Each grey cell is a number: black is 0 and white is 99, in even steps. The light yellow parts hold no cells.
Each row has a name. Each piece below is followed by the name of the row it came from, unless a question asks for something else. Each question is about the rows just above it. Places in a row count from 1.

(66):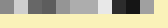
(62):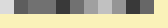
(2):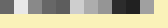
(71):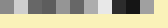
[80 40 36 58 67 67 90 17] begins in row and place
(66), 2
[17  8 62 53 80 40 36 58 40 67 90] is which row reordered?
(71)

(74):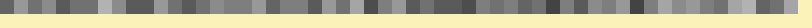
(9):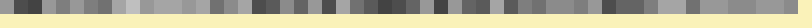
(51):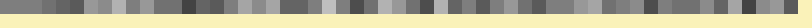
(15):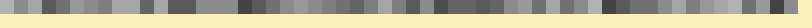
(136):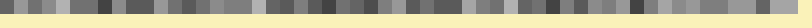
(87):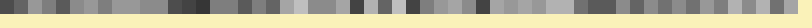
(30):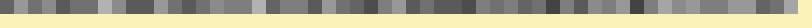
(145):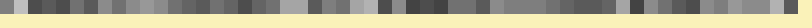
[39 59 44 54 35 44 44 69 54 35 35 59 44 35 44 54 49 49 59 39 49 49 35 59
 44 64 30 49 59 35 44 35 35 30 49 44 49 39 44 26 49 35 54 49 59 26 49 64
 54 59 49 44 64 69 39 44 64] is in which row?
(74)
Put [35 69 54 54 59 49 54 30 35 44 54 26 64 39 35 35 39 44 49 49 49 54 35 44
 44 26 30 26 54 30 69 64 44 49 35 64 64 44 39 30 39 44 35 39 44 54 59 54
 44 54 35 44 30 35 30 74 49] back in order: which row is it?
(145)
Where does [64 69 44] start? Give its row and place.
(15), 52

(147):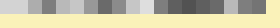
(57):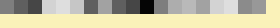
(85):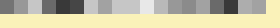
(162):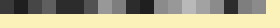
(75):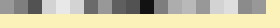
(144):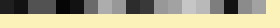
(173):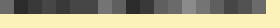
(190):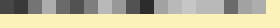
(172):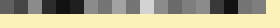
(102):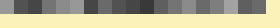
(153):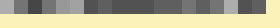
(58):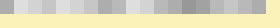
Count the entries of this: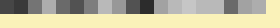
19
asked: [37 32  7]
(75)
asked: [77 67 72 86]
(58)

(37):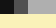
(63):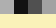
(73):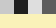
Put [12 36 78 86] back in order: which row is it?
(73)
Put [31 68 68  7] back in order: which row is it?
(37)
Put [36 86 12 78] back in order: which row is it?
(73)
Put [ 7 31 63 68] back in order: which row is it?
(63)
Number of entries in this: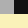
2
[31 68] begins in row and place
(37), 2
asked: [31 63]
(63)

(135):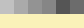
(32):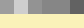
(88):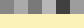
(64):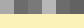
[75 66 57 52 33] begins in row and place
(135), 1
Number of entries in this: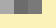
3
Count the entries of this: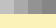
4

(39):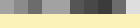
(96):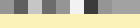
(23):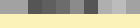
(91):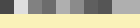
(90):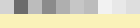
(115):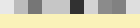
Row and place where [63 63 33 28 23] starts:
(39), 4
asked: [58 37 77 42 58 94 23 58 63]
(96)
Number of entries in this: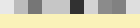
10
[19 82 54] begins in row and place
(115), 6
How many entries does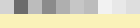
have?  10
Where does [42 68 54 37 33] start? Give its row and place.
(91), 4
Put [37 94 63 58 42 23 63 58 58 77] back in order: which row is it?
(96)

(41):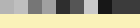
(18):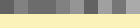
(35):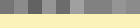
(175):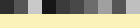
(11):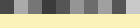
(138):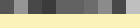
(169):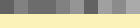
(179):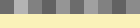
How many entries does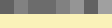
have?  8
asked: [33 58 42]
(11)
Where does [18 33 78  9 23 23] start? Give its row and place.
(41), 5
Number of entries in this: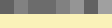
8
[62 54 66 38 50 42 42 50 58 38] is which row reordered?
(169)

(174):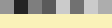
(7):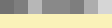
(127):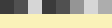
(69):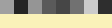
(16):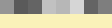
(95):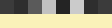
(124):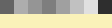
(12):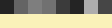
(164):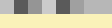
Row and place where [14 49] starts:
(174), 2
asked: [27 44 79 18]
(69)
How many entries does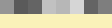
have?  8
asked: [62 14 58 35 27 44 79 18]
(69)
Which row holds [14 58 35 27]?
(69)

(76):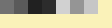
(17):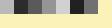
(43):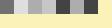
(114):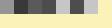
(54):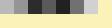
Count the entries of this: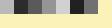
7
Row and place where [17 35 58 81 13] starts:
(17), 2
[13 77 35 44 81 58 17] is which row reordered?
(76)
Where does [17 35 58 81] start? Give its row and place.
(17), 2
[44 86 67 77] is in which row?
(43)
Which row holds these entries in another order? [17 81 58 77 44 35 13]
(76)
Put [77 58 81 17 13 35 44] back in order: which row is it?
(76)

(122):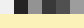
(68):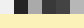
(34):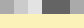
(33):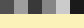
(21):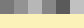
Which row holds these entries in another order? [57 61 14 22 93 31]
(122)
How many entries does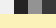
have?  4

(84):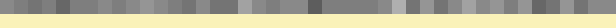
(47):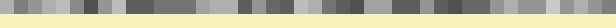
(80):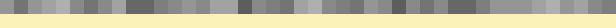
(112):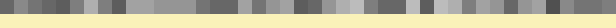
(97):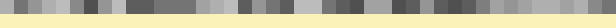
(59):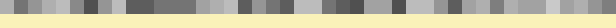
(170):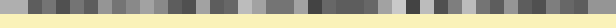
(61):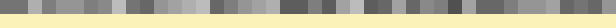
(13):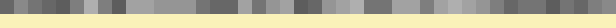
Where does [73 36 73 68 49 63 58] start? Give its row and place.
(112), 30
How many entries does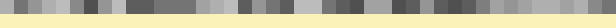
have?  44
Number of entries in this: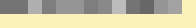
13
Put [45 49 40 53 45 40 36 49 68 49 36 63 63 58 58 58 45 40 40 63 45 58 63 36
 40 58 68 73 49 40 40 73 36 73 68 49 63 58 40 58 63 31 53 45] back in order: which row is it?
(112)

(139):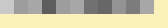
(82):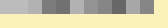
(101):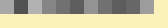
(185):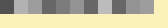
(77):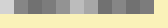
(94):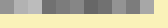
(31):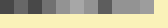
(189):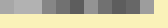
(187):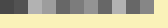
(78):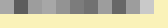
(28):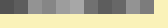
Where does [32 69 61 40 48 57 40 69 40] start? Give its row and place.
(187), 2
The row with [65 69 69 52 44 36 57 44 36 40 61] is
(189)
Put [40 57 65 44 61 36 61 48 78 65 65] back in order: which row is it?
(139)

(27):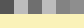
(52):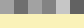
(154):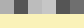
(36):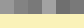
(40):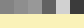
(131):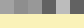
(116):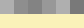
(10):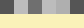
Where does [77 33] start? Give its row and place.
(154), 4
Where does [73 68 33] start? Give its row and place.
(10), 4
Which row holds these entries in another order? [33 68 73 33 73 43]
(10)
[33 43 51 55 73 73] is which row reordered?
(27)

